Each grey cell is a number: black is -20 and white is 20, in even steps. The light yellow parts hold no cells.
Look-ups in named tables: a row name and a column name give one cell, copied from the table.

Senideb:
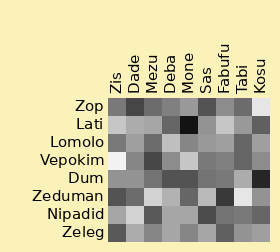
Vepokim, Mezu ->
-9
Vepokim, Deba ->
2
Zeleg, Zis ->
-6
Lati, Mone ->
-17
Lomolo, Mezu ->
-3
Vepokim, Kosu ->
2
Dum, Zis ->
3
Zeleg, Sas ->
6
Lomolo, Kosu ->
5
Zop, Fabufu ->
2
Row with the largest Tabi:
Zeduman

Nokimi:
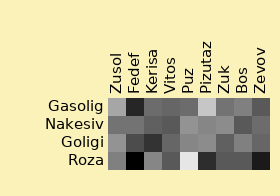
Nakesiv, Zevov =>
-3
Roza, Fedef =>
-20
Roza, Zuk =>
-6
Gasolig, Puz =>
-3
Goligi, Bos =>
0
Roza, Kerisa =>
1
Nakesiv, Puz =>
3
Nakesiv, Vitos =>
-6
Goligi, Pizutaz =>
2
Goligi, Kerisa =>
-12
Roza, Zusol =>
0
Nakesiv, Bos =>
-6

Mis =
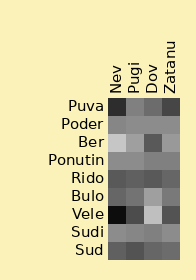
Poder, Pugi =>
2
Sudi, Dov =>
0
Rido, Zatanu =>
-4
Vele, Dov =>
10
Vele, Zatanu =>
-7
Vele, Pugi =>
-8
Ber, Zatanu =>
4
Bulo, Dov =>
5
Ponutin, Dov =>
0
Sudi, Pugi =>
1
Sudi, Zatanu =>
2
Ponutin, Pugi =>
2
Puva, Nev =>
-13
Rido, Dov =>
-6
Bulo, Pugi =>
-2

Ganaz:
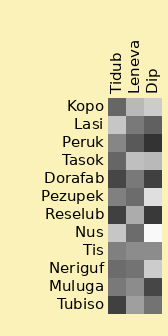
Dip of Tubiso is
-2
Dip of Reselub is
-11
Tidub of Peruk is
1
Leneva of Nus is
-3
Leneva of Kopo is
9
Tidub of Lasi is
11
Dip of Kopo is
12
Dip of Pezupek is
15
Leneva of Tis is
2

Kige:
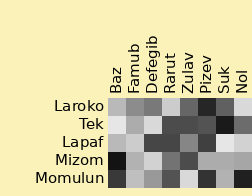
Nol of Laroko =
14
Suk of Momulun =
8
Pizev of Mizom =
7
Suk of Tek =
-16
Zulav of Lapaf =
1
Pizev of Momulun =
-12
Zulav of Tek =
-8
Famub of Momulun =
10
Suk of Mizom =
7

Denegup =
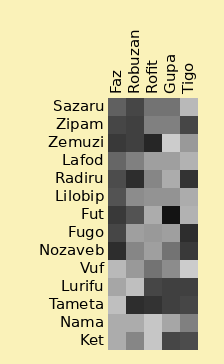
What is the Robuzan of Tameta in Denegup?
-13
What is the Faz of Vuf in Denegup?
9
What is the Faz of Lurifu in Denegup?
6
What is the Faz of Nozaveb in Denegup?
-13
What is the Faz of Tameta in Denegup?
10
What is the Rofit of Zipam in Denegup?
0
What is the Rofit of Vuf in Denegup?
-2

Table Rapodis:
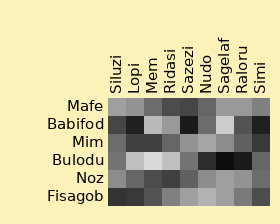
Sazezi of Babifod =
-16
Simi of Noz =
-3
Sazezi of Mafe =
-9
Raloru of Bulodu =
-16
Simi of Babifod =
-15
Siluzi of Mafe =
5
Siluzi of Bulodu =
-2
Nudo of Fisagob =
8
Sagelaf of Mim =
2
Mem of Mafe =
-3
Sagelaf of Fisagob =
5
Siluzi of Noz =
2
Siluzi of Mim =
-3
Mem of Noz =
-8
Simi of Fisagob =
-8
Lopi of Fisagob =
-11
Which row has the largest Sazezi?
Fisagob

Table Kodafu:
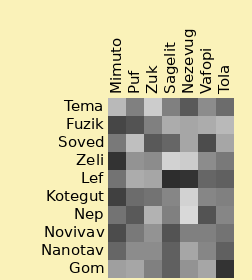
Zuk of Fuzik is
0
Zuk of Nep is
8
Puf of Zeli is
3
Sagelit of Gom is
-5
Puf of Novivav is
-1
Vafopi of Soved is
-8
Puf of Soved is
10
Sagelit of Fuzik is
7
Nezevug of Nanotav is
6
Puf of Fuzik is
-7
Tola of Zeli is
-1
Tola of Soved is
6
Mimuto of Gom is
5
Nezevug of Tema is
-6
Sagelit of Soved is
-4
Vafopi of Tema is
2
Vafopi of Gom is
6
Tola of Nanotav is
-5

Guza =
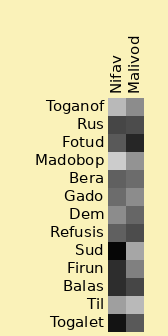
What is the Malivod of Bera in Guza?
-3
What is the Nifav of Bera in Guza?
-5
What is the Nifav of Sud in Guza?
-19
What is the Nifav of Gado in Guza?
-3
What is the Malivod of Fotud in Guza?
-14
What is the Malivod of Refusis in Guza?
-8
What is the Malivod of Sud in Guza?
6
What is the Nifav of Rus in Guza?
-9
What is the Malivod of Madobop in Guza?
3
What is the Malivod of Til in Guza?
9
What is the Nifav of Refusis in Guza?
-5
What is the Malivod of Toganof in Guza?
2

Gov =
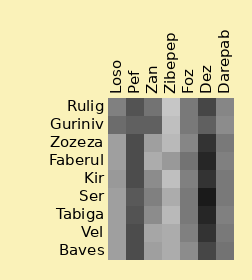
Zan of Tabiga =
2
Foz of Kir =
0
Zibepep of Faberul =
4
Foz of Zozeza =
1
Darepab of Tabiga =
0
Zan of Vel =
6
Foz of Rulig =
-1
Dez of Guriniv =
-5

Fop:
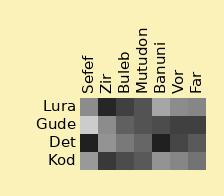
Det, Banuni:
-15
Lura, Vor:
2
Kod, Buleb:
-8
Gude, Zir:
2
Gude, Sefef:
12
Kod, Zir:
-11
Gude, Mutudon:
-7
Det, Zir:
3
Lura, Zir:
-14
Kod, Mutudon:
-6
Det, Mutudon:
-4

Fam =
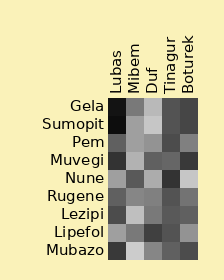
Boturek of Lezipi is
-5
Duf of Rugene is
0
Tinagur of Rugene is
-7
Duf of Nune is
7
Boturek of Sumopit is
-9
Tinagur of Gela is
-7
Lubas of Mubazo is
-11
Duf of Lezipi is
-1
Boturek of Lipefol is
3
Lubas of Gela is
-17
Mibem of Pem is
5

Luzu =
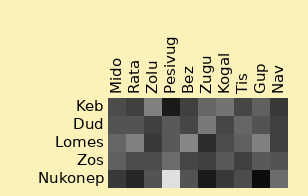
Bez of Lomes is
1
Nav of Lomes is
-10
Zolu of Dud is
-10
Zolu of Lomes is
-11
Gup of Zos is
-6
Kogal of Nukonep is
-11
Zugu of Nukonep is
-16
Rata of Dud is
-7
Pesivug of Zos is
-3
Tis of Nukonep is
-8
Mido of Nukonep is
-11

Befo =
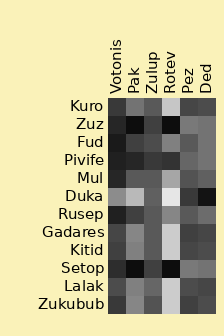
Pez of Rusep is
-6
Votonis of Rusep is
-15
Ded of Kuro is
-8
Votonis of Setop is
-13
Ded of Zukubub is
-8
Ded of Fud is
-2
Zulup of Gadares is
-6
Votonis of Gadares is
-9
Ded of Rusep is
-3
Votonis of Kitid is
-10
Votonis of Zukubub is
-11
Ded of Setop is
-2
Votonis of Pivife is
-15
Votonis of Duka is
2
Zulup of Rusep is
-6

